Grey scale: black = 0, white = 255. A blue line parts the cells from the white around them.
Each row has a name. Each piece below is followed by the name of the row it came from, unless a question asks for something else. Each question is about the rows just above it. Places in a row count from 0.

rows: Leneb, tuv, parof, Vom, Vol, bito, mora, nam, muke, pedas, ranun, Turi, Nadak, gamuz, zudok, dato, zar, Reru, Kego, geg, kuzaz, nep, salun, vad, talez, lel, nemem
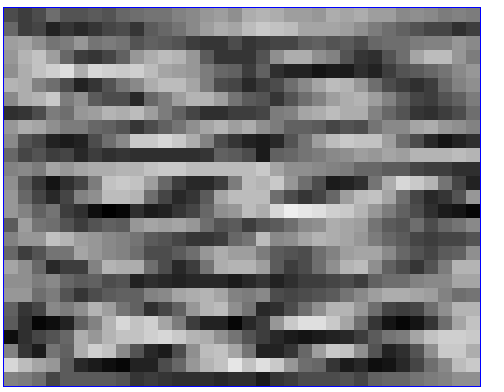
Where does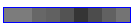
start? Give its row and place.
muke, 4
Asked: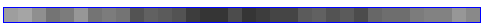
parof
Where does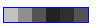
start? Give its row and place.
talez, 24
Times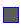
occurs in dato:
5
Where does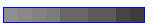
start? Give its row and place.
Turi, 21
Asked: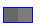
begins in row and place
mora, 10

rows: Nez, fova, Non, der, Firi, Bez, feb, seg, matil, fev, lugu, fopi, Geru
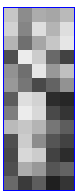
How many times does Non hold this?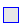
1
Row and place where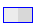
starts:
seg, 1

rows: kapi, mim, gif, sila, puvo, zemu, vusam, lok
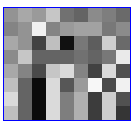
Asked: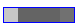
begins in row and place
sila, 1
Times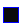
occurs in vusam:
1
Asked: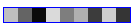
lok
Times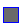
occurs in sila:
0
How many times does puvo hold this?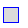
2

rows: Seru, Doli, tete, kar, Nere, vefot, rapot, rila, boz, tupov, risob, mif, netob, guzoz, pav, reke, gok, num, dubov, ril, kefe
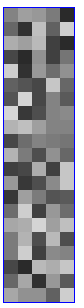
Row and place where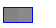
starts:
rila, 3
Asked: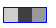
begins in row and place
pav, 1
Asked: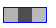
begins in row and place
gok, 1
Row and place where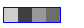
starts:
pav, 1

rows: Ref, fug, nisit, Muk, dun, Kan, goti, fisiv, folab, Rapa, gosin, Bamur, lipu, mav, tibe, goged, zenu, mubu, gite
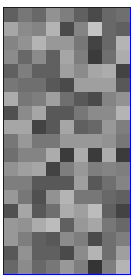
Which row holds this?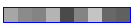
fug
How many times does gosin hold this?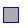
3
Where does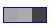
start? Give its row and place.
dun, 6
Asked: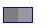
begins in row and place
Bamur, 4
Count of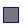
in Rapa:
4
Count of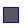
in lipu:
4

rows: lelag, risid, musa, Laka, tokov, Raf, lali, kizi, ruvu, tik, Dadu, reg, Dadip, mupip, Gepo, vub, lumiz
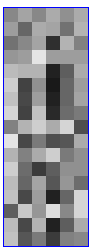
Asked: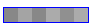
lelag
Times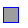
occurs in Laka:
4
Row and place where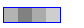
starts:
Dadu, 0

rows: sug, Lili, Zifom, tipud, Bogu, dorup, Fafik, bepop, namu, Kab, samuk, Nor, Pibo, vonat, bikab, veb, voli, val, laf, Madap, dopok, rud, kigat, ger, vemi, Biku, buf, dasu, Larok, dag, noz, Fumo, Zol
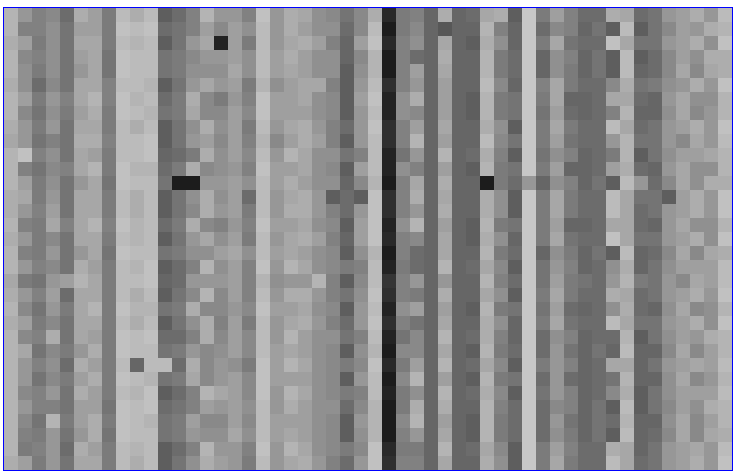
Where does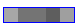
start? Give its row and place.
vonat, 44
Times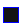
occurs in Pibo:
0
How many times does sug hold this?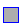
8
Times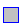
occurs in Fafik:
3
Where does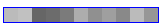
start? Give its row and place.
samuk, 9
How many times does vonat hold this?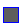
5
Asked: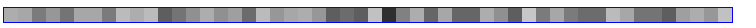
vonat

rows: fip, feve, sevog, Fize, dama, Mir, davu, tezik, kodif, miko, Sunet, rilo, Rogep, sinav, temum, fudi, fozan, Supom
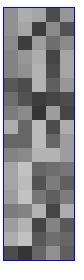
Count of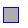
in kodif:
2
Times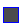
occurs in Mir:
1
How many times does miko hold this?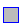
1
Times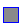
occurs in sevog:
2
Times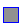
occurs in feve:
1

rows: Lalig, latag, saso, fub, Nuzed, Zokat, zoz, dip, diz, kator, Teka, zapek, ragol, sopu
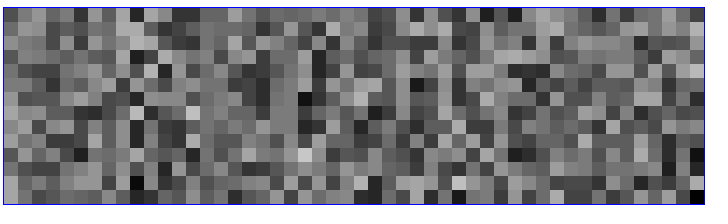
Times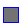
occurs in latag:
6
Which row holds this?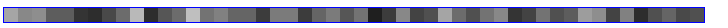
dip
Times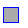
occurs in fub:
2

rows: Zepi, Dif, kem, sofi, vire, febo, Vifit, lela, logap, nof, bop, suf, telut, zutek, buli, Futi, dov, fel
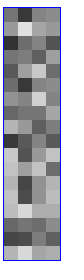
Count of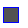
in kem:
1
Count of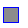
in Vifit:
0

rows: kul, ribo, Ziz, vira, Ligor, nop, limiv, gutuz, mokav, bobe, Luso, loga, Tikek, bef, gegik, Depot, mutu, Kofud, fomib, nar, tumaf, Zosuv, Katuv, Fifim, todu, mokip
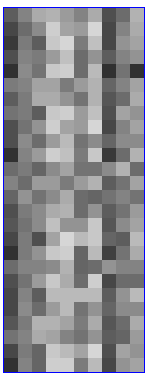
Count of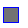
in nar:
1
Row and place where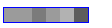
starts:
Tikek, 2
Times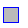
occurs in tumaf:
5
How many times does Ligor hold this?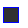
3
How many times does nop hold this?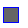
1
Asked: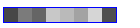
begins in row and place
todu, 0
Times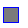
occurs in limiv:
1

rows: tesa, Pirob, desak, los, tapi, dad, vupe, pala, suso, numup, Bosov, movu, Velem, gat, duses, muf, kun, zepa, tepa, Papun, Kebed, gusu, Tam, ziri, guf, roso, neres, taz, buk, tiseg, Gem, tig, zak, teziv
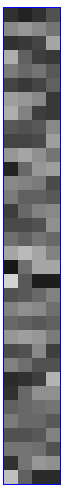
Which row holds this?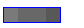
tiseg
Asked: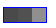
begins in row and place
muf, 1

